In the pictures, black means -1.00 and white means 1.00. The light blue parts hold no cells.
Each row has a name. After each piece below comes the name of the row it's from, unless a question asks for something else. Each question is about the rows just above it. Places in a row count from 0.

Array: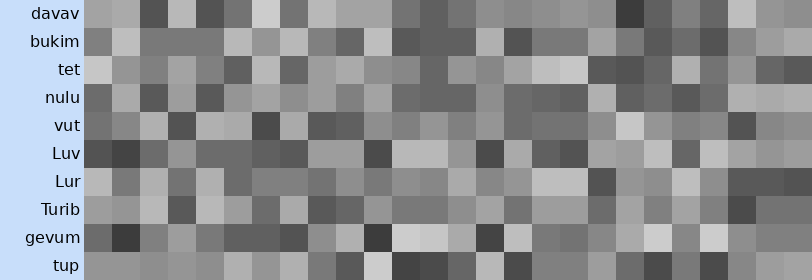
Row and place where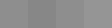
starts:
davav, 14
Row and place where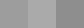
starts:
tet, 8
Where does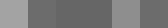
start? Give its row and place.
nulu, 10
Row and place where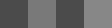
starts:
tup, 20
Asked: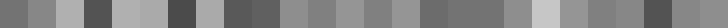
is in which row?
vut
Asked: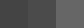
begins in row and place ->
tup, 11

